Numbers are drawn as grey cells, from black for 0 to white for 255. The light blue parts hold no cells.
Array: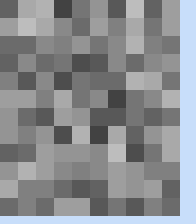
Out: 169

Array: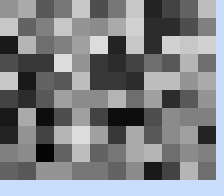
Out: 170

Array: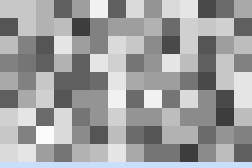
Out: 199

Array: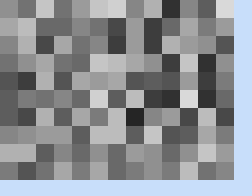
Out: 114

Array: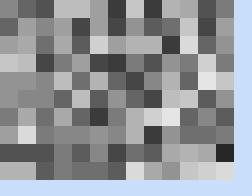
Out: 101

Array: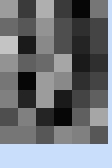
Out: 58
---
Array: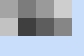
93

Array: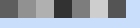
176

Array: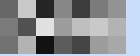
18

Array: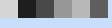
73

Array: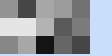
20

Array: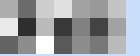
254

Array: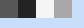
245

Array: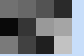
31

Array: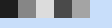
220
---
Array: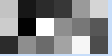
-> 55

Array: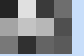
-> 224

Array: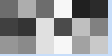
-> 247

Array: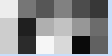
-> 129

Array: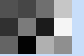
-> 70

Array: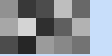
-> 76

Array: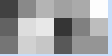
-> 161

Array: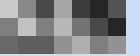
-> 61
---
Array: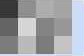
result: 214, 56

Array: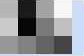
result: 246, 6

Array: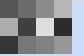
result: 222, 44

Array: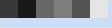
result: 229, 24

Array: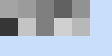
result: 208, 54

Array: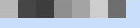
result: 205, 61

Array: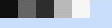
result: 246, 15

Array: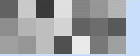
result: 234, 58
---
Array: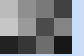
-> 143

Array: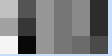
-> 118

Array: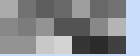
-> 158

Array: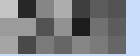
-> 62

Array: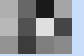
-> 103

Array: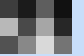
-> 27

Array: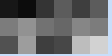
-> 92

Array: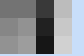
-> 115

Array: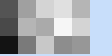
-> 212

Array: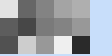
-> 131
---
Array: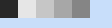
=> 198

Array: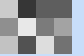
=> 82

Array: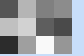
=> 159

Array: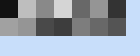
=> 125

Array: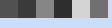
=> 46

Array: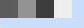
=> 147

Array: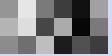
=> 28

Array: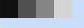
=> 80

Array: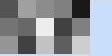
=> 194
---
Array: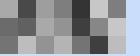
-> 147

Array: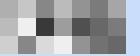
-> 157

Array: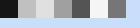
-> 160

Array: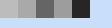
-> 101

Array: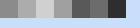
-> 160

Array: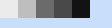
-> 107

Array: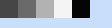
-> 178

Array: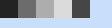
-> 173

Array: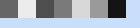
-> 122
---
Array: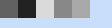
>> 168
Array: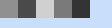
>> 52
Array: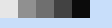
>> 11
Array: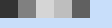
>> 96
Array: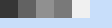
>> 240
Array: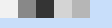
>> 182
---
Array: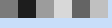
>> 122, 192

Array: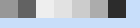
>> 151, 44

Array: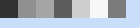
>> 50, 123

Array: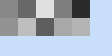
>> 136, 180

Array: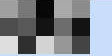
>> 159, 68

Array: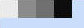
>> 234, 13

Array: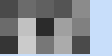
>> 74, 74

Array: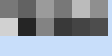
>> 120, 77

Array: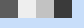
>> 92, 58

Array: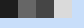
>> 29, 218
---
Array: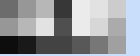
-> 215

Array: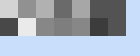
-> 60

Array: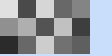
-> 193

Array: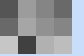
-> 145

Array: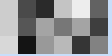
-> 164

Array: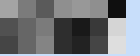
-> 57
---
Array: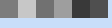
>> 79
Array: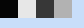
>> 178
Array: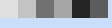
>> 92
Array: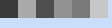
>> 199
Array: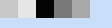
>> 168
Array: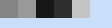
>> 196
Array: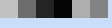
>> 131
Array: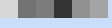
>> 164
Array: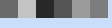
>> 125
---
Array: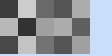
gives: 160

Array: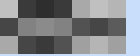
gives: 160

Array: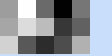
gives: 177

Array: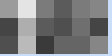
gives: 134

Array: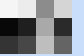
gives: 100

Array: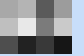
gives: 22

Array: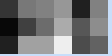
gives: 98

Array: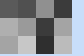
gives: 187

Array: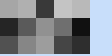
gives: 46
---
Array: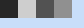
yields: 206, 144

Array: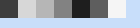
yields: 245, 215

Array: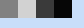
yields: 210, 129

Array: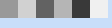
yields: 240, 209

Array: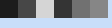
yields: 213, 134

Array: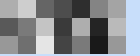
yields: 229, 206
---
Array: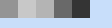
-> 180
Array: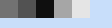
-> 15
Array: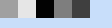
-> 2
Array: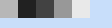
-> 66
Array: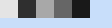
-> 168
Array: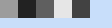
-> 95
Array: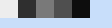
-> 121
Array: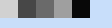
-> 106
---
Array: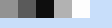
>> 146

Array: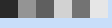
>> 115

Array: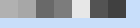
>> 105

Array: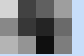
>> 55

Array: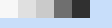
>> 202

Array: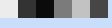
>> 70

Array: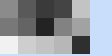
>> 58

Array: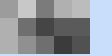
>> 81

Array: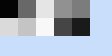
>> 69
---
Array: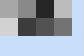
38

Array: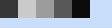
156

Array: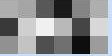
88

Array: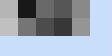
105

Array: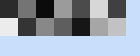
11

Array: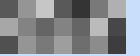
198
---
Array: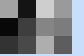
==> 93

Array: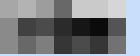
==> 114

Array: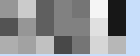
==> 183

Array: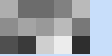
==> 46

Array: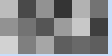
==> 94

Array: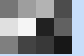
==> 23

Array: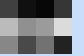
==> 34
